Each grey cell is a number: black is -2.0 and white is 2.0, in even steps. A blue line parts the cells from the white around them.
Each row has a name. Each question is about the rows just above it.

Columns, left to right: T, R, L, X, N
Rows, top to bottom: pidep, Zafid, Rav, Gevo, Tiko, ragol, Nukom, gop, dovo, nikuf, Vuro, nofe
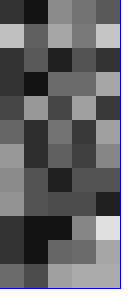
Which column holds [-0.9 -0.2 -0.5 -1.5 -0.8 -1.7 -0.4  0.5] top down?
L
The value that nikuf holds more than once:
[-1.7]
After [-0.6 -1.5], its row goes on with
[-0.7 -1.2]
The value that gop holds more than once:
[-0.7]
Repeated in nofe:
[0.7]
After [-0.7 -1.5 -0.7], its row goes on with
[-0.7]

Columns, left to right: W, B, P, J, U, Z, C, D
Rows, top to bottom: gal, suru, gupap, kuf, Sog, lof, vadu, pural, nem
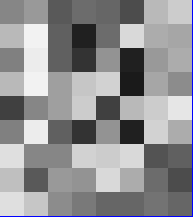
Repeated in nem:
[-0.4]
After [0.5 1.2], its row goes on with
[-1.0  0.9  1.2  1.6]

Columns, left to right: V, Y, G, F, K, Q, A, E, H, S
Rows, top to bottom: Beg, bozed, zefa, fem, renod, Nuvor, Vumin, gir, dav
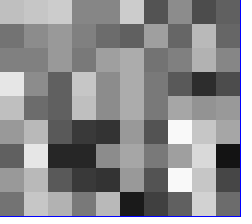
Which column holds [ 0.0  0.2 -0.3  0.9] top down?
Y
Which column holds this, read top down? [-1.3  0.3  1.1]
H
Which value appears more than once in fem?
[0.2]
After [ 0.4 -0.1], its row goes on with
[ 0.5  0.7 -0.2  0.0  0.8  0.1]
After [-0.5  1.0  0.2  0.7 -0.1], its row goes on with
[0.6 0.3 0.4]

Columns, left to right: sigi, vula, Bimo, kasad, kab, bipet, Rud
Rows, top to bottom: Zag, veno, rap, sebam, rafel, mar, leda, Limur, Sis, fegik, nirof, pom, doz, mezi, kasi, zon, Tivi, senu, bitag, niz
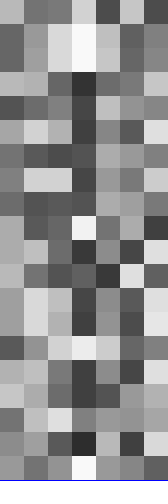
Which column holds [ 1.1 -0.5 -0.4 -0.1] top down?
bipet
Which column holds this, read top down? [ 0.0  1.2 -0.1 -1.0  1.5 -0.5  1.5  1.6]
Rud

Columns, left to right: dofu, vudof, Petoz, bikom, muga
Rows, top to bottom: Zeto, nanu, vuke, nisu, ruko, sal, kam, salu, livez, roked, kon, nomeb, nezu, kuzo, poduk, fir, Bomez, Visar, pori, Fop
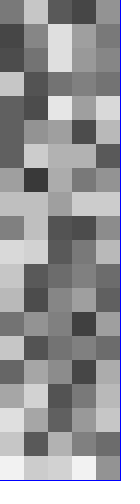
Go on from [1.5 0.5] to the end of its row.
[-0.1]
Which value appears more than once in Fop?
[1.8]
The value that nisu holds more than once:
[-0.2]
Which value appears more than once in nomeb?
[-0.3]
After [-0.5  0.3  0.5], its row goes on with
[-0.8  0.9]
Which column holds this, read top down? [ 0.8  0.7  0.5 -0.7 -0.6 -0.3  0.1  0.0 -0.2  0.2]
Petoz
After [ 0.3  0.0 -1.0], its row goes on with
[0.5]

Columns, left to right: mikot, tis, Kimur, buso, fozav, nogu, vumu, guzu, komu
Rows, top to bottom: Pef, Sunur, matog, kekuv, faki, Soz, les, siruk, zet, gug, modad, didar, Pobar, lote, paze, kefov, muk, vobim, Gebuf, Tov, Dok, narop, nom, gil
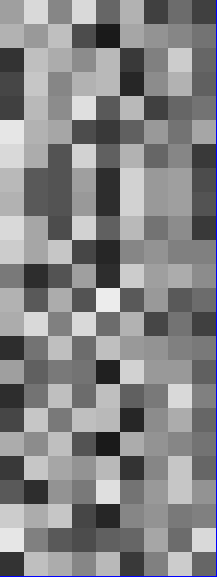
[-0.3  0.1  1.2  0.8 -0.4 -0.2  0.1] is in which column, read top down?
guzu
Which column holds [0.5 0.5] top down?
guzu
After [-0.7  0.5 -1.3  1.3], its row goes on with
[ 0.4  0.5 -0.8]
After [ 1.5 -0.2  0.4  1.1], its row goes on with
[0.3]
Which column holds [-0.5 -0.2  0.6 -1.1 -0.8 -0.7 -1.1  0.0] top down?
komu

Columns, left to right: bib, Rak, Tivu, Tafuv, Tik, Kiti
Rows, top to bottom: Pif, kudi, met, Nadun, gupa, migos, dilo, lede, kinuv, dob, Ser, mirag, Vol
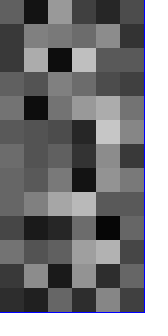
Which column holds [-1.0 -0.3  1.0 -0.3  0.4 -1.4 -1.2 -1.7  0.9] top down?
Tafuv
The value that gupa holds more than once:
[-0.2]
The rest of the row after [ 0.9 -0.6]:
[-0.6]

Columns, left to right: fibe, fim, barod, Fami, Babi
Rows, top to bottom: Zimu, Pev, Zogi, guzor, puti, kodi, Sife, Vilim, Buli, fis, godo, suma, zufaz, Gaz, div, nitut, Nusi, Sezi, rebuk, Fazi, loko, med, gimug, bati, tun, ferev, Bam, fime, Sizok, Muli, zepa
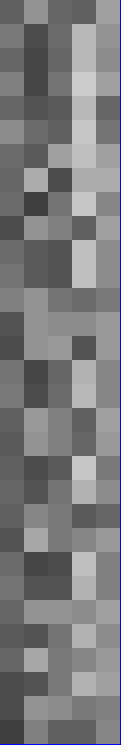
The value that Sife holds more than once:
[0.5]
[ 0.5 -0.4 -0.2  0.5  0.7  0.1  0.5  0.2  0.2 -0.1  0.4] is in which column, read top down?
Babi
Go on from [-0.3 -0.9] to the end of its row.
[-0.8  1.0  0.0]
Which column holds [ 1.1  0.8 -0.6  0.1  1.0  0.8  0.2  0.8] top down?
Fami
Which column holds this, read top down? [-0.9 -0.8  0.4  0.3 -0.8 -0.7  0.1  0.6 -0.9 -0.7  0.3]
fim
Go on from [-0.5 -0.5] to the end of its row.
[0.1]
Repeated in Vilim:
[0.7]

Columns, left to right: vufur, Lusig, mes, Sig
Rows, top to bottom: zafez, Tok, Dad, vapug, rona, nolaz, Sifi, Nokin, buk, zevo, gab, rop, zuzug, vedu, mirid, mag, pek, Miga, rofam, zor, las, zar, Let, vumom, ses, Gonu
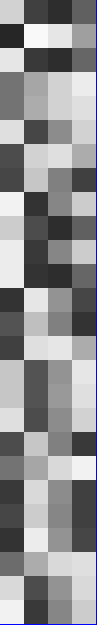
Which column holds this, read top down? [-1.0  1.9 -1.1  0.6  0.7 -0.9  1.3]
Lusig
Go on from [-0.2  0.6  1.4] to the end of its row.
[1.8]

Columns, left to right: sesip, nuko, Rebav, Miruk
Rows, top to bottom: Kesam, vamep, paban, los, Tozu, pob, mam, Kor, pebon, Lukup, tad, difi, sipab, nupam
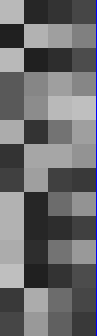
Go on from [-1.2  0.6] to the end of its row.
[0.6 0.3]
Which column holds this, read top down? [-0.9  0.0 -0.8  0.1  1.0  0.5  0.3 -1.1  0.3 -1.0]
Miruk
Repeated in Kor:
[-1.0]
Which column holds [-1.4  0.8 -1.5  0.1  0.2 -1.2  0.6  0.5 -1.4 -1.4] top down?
nuko

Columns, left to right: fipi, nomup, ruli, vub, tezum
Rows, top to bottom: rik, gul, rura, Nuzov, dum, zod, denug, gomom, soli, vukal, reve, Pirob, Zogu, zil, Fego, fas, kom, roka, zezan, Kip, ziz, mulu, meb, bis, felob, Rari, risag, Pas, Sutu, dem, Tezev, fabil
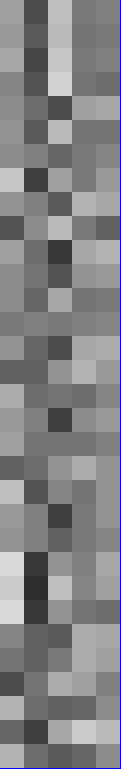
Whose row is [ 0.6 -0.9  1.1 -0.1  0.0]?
rura
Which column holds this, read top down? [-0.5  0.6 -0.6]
ruli
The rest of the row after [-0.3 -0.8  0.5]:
[0.6]

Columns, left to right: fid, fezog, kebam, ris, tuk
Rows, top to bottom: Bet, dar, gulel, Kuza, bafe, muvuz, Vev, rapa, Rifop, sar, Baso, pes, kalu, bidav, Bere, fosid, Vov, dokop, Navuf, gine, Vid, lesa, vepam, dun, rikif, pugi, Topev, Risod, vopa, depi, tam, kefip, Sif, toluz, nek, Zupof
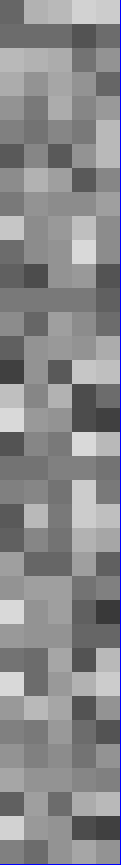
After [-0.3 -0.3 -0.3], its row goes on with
[-0.7 -0.3]
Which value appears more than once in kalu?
[-0.1]
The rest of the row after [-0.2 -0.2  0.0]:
[ 0.0 -0.2]
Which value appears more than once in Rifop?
[0.2]
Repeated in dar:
[-0.3]
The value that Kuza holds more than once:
[0.3]

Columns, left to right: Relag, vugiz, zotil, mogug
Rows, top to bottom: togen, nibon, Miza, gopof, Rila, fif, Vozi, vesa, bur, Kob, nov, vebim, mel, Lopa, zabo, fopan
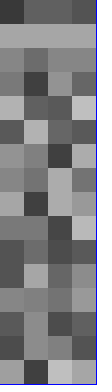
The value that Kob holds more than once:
[-0.1]
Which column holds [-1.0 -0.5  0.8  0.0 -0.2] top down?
vugiz
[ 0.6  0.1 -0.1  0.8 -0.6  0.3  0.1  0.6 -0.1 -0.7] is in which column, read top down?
Relag
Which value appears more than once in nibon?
[0.6]
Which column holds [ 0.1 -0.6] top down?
Relag
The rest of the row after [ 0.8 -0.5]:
[-0.6  1.0]
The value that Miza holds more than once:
[0.1]

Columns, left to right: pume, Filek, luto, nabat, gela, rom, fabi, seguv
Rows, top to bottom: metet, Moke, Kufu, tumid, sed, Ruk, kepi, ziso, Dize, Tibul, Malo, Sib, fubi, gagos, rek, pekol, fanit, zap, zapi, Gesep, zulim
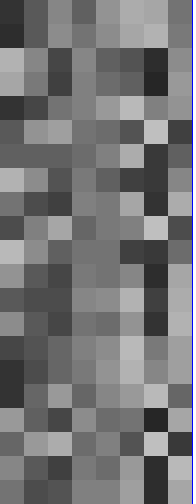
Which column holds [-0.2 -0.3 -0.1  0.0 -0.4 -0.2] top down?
nabat
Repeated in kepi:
[-0.5]
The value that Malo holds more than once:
[-0.2]

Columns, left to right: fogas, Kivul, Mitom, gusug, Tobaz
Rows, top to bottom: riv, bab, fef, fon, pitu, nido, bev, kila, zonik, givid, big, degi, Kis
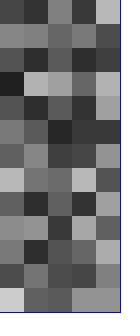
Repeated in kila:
[0.9]
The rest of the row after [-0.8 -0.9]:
[0.0]
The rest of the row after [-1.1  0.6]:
[-0.5]
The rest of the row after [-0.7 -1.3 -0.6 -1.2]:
[0.5]
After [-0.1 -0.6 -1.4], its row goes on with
[-1.1 -1.1]
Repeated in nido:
[-1.1]

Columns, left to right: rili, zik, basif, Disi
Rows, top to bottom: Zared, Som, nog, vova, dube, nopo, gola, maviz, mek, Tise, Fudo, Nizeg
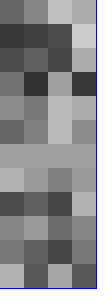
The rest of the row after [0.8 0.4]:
[0.0 0.4]
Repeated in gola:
[0.5]
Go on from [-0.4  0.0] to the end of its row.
[0.9 0.2]
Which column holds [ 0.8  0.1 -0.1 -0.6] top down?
Disi
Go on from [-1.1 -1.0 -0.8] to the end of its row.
[1.2]
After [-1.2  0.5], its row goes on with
[-1.1]
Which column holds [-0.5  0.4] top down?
zik

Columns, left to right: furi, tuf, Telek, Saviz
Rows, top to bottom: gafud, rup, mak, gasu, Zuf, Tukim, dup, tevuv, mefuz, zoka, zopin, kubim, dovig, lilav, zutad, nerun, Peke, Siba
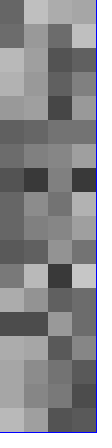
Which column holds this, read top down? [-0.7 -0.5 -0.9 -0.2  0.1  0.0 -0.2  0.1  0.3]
Telek
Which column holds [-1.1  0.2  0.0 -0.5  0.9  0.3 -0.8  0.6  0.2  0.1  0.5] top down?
tuf
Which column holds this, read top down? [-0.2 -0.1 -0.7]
Telek
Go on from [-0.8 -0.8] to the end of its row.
[ 0.4 -0.3]

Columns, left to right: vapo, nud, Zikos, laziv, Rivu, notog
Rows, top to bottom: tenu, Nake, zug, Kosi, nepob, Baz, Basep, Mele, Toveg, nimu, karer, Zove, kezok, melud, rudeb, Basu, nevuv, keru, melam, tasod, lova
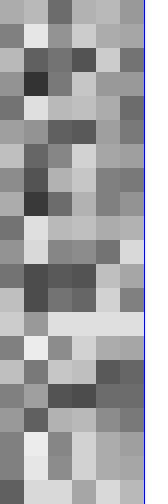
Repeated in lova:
[1.4]
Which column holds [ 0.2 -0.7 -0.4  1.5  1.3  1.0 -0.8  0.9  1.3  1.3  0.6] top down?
laziv
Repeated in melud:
[1.5]
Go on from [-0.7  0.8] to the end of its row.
[ 1.1  0.0 -0.1]
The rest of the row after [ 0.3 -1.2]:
[-0.1  1.1  0.4  0.4]
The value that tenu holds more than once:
[0.9]

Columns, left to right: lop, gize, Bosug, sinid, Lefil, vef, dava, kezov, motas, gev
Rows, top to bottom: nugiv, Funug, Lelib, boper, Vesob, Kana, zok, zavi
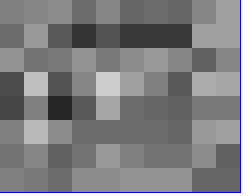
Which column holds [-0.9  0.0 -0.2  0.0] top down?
lop
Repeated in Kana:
[-0.3]
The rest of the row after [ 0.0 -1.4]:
[-0.6  0.6 -0.3 -0.4 -0.5 -0.1 -0.1]
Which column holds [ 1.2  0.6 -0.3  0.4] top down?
Lefil
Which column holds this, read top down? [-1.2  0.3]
sinid
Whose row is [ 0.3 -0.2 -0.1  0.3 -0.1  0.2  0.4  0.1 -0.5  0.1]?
Lelib

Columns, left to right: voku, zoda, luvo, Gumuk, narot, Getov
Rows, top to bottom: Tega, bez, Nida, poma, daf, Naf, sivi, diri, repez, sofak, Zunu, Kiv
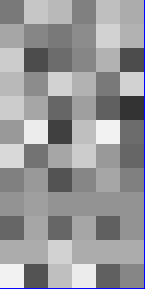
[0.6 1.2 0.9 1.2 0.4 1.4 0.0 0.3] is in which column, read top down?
voku
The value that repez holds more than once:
[0.3]
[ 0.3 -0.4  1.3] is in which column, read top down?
luvo
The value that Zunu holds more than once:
[0.7]
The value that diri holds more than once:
[0.0]
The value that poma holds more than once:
[1.3]
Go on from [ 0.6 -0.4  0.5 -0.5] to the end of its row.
[-1.2]

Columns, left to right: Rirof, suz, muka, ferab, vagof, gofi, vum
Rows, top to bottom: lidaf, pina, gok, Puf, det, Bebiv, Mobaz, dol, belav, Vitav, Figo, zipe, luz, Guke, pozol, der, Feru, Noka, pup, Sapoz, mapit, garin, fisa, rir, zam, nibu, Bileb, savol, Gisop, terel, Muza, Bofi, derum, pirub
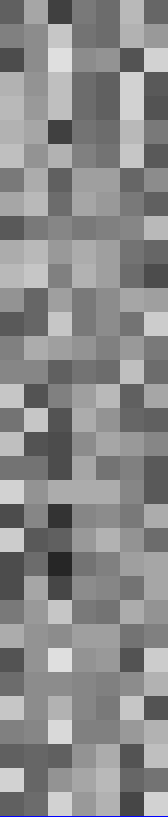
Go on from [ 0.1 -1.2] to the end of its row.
[ 0.1  0.2 -0.1  0.7]
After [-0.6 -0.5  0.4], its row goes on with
[ 0.8  0.3 -0.3]
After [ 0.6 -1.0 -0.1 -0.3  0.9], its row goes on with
[-0.4]
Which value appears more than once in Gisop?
[0.2]
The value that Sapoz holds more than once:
[-0.2]

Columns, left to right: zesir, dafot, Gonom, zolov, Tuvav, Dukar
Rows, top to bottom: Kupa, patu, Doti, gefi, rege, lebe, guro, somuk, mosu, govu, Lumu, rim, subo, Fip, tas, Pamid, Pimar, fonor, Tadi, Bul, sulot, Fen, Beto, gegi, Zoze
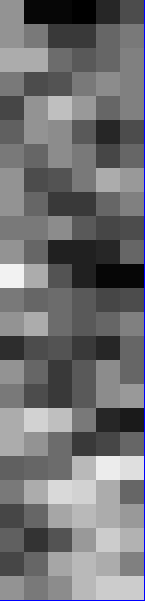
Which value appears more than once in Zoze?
[1.2]
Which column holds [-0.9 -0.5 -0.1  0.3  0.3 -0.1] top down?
zesir
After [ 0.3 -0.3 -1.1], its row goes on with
[-0.9 -0.4]
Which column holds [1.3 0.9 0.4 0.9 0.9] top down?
zolov
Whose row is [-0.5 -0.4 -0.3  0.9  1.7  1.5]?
Bul
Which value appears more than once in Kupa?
[-1.9]

